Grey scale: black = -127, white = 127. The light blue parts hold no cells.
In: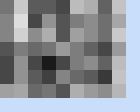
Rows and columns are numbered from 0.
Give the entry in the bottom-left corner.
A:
32
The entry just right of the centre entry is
-2
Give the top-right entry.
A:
67
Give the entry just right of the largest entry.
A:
-56
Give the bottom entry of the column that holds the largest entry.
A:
38
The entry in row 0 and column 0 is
-10
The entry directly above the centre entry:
-43
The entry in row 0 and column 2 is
-36
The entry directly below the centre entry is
-56
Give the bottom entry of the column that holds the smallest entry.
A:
-10
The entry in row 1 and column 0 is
4
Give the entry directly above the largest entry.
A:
73
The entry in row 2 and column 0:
4
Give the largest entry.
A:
93

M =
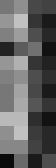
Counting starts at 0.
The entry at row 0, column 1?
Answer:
15
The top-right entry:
-61
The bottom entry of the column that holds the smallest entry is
-116
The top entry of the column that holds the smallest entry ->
-8
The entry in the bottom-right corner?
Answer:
-49
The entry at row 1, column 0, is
22
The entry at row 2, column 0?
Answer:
0
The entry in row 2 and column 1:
29
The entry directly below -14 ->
-74

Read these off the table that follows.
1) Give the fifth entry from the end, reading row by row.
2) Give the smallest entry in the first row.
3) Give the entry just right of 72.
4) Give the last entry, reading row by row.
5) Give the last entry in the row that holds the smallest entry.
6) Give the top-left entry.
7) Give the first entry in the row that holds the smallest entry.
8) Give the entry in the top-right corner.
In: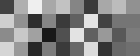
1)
-23
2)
-69
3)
33
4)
-16
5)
-3
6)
-61
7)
11
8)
17

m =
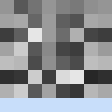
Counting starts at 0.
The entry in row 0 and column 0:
21
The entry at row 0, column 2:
-12
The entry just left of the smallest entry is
102
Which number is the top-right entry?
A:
21
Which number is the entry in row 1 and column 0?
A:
34
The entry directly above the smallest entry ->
62
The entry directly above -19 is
-32
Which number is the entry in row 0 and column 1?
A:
-39
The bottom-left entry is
48
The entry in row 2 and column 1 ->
-32
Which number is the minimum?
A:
-88
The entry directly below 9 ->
15

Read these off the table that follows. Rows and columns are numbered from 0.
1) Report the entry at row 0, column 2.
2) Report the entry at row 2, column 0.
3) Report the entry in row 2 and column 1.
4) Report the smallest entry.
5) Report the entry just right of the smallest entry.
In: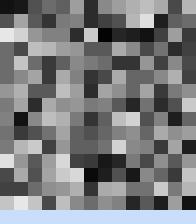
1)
-46
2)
103
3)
82
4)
-124
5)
-89

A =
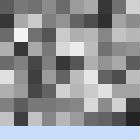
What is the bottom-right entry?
-92
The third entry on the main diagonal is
-14
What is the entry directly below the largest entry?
-72
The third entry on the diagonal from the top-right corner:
6
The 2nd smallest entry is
-79
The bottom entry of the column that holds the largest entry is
-64
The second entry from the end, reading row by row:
-50
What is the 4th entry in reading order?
12
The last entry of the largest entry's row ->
54
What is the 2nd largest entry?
108
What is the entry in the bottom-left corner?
66
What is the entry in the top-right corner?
81
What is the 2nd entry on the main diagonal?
41
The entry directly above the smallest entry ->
-64
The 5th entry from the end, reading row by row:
27
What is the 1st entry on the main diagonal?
-34

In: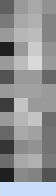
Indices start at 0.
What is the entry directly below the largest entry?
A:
26
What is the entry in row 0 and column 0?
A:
-31
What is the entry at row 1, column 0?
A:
-5
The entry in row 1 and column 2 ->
48
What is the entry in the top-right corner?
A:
18
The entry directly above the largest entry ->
75
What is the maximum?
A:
89
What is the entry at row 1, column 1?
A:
40
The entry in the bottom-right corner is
-45
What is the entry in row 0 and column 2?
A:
40
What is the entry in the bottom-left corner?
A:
-96
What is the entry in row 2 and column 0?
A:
26
